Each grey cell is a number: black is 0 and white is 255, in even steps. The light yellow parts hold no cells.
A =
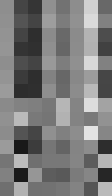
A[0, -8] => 142
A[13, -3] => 131
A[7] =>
[138, 130, 127, 119, 182, 132, 221, 163]
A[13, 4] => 118
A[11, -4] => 120
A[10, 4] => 100
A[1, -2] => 218
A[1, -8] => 144
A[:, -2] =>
[209, 218, 179, 177, 216, 156, 185, 221, 121, 227, 141, 92, 134, 85]
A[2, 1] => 68
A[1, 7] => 129
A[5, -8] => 148
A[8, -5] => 117
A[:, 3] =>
[144, 157, 139, 143, 153, 130, 142, 119, 117, 144, 118, 120, 93, 114]
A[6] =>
[155, 45, 47, 142, 106, 140, 185, 69]
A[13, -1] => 186
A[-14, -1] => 104
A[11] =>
[117, 188, 111, 120, 120, 133, 92, 182]
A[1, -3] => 145
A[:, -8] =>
[142, 144, 147, 149, 142, 148, 155, 138, 145, 140, 155, 117, 129, 111]
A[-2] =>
[129, 26, 150, 93, 89, 123, 134, 38]
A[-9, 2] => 46
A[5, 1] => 59
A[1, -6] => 68
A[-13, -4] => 124
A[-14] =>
[142, 69, 53, 144, 114, 141, 209, 104]
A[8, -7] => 186
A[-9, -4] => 103
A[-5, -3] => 141

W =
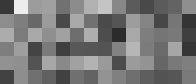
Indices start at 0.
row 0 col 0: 56
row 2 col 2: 169
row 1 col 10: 133
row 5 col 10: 94
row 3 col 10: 124
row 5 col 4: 65
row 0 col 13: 143
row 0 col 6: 177
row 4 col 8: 75
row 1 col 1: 126
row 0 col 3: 160
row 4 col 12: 121
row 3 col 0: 126
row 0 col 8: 135
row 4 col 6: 179
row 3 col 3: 122
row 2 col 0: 172
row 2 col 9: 168
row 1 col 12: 118
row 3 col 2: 68
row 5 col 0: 66
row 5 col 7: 147
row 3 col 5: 88
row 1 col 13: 52
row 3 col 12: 166
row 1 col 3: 155

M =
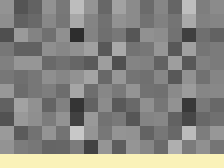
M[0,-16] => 147
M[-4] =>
[97, 162, 145, 100, 129, 52, 98, 140, 89, 105, 144, 118, 146, 56, 121, 104]
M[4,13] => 88
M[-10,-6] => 114
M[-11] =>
[147, 84, 98, 146, 120, 189, 148, 103, 162, 139, 107, 134, 101, 190, 126, 139]
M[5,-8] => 151
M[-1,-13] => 101
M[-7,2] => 150
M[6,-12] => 109
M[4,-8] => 80
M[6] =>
[152, 108, 119, 126, 109, 166, 110, 135, 121, 148, 114, 112, 138, 156, 134, 136]
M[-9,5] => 45
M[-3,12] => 98
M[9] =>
[154, 91, 114, 148, 115, 200, 149, 119, 148, 146, 99, 119, 104, 187, 125, 151]
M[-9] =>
[79, 154, 131, 112, 144, 45, 131, 111, 120, 86, 145, 141, 114, 63, 111, 98]
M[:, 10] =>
[107, 114, 145, 119, 129, 112, 114, 144, 132, 99, 134]
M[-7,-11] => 102
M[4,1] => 150
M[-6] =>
[119, 111, 119, 143, 134, 146, 164, 104, 151, 116, 112, 135, 88, 146, 113, 133]
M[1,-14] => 105
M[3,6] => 160
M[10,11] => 107
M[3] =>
[119, 97, 97, 143, 135, 145, 160, 88, 169, 115, 119, 150, 88, 160, 117, 123]
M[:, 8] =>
[162, 146, 120, 169, 80, 151, 121, 89, 121, 148, 94]
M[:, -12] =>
[120, 118, 144, 135, 113, 134, 109, 129, 147, 115, 102]
